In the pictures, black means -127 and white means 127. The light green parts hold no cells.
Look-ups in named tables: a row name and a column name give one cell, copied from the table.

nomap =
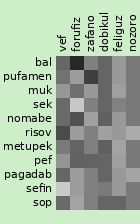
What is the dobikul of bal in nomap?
-26
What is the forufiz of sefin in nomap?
28
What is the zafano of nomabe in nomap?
32
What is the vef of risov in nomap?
-52
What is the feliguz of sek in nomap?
1
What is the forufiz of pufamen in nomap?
28

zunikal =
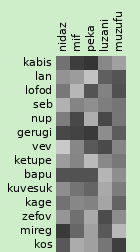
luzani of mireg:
-38
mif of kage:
7
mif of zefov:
-15
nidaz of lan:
19
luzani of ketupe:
9
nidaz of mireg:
-70
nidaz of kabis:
-13
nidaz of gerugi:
-55
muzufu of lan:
-43
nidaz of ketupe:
28
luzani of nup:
-55
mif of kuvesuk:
-11
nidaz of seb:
49
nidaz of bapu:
-45
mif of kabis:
-66
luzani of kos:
-9
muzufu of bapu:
14
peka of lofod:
-43
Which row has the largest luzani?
bapu

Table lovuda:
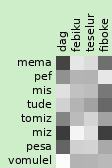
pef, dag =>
17
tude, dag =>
81
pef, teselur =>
51
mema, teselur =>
91
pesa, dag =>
-27
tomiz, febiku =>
59
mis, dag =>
96
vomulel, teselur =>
52
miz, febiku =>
117
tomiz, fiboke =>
34
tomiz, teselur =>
84
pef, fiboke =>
103
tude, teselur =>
34
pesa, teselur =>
83
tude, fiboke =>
-23

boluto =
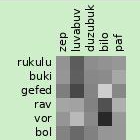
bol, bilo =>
22
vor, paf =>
24
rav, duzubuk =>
2
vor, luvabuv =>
57
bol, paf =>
23
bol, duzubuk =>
1
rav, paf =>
47
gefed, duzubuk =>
4
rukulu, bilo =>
18
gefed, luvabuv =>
-56
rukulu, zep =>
19
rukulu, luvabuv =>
-35
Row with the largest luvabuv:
vor

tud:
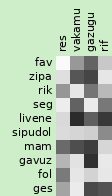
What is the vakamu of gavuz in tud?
98
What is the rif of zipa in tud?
102
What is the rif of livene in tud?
-71
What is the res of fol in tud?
-5
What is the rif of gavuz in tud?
105
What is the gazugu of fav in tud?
-28
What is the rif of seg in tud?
-7
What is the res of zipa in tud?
95
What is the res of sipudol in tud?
91
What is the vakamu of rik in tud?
102
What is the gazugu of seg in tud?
107
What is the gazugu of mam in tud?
-65
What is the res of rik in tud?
22
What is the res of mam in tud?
-21
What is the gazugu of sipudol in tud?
79
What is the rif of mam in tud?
86

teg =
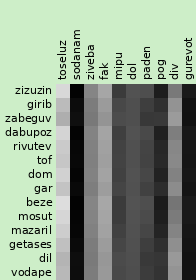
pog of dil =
-73
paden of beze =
-49
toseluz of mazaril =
77
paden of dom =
-56
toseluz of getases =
64
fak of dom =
35
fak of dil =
23
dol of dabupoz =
-45
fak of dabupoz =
36
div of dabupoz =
-1
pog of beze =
-100
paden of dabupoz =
-54
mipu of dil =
-52
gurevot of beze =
-101
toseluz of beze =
93

